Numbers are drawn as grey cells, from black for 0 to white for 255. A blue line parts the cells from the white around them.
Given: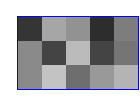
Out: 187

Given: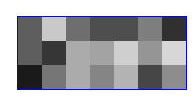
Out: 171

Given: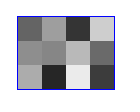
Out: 185

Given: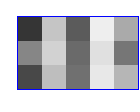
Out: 106

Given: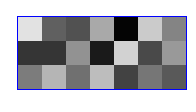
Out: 146

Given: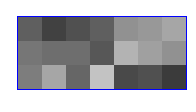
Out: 110

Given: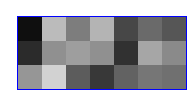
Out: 158

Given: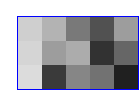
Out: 172

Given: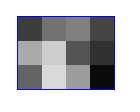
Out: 84
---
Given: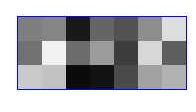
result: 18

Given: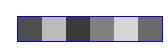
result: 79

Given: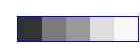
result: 122

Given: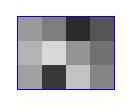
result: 56

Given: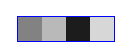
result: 130

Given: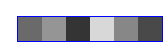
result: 73

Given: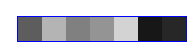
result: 39
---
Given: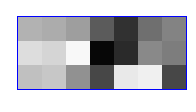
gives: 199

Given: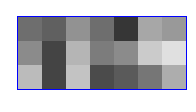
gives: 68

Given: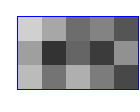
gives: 116

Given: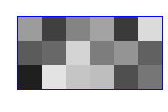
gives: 227

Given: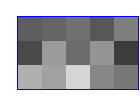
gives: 161

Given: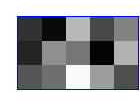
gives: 111

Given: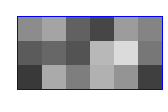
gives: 170

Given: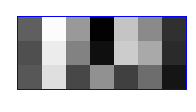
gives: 223
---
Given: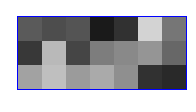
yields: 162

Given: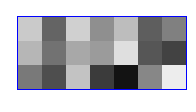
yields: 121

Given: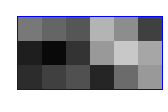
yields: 44

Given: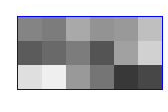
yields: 223

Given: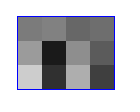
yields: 205

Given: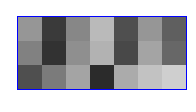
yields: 79
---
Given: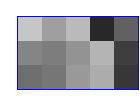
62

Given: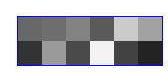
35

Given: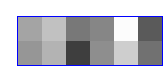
113

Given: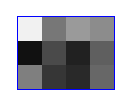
95

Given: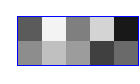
106

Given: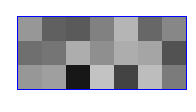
82

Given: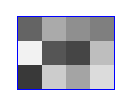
190
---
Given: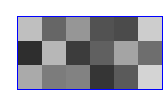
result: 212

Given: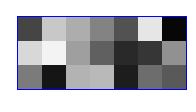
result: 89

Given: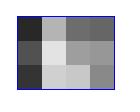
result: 137

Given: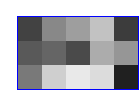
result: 32

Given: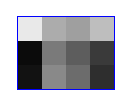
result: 46

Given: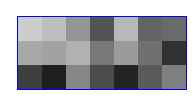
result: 127

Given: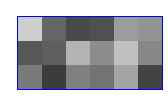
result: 67
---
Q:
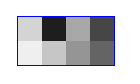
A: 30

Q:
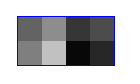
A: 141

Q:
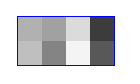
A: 161

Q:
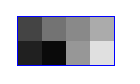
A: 115

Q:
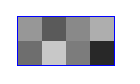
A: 90

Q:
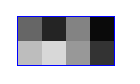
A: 36
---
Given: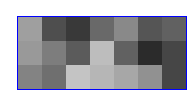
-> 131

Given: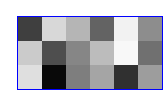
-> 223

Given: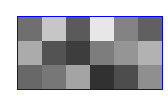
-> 104

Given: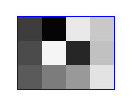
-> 90

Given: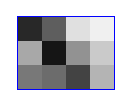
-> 120

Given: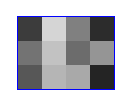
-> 87

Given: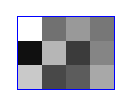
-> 201

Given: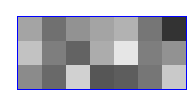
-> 139

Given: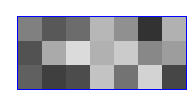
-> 96

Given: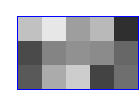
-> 89
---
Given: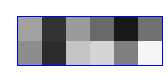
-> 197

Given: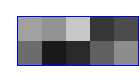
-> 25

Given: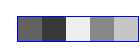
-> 57

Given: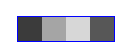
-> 59

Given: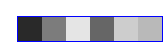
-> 229

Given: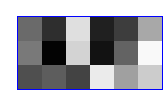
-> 67

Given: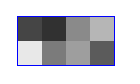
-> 232

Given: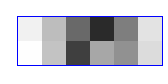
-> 63

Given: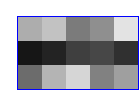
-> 180
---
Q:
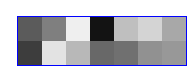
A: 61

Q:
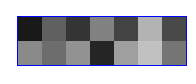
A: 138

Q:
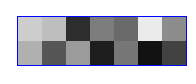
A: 176

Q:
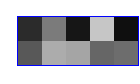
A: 88

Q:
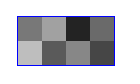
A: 190

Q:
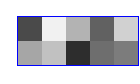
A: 166

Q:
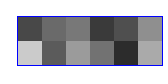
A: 203

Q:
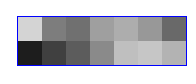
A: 29
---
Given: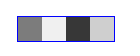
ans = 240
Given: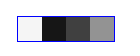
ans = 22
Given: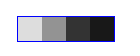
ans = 147
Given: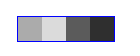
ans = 219
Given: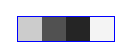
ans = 81
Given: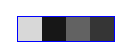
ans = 23
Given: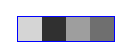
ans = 48
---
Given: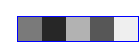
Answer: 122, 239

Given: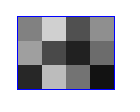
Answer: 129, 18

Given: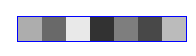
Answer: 173, 187

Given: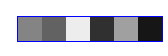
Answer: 132, 22

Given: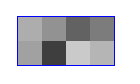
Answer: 173, 181

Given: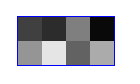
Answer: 64, 171

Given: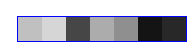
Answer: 192, 40
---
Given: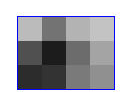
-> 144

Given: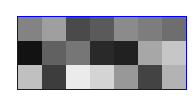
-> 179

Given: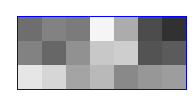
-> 157

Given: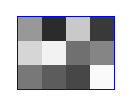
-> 250

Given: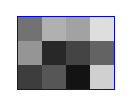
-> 208

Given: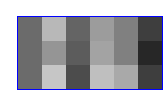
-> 62

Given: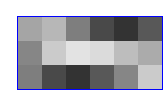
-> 203
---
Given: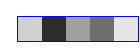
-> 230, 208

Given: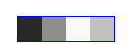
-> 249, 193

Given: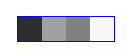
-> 247, 160

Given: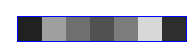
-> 215, 159

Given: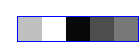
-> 254, 192

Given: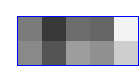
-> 243, 206

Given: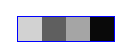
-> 210, 165

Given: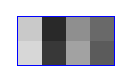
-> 215, 201

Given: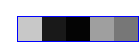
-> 200, 159

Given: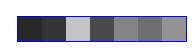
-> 196, 147
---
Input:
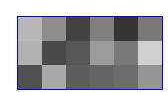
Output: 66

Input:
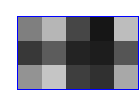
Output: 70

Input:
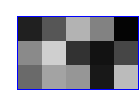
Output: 179

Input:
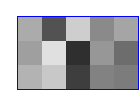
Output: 206

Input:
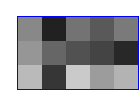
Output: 115

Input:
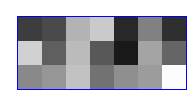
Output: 179

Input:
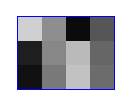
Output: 11

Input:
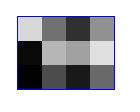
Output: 48

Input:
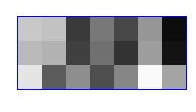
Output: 58
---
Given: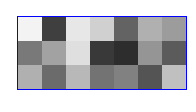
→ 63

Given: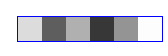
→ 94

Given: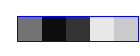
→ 13

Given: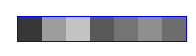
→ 157

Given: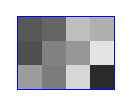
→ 101

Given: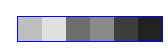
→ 224
